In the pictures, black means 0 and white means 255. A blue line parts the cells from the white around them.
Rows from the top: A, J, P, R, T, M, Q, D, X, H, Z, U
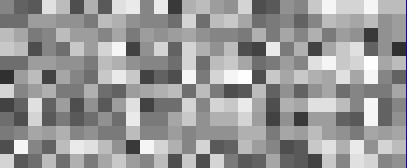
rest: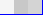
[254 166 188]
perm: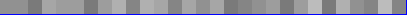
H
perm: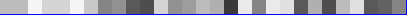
A
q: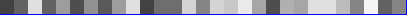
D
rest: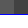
[200 133 224 212 133 145]
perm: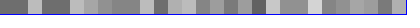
J

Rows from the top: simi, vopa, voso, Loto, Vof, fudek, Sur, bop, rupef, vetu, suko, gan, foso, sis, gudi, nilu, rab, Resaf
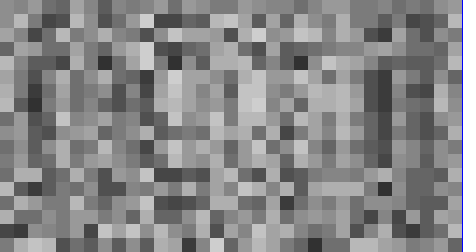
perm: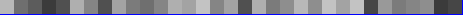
rab
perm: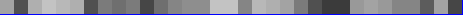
Sur
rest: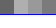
[163 142 101  70 142 133  92 142 153]
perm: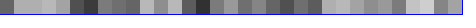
bop
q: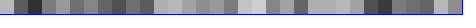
bop
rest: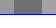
[123 101 153 175 206  80  70 101 111 163 175 111  80 163  92 101 111 123
 133 133 153 163 142 111 111 101 163]

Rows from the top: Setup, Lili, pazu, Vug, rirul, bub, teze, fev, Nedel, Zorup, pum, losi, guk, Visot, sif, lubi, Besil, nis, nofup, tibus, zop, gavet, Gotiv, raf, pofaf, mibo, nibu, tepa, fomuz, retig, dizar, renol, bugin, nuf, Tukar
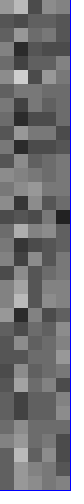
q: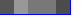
Zorup
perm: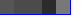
pum

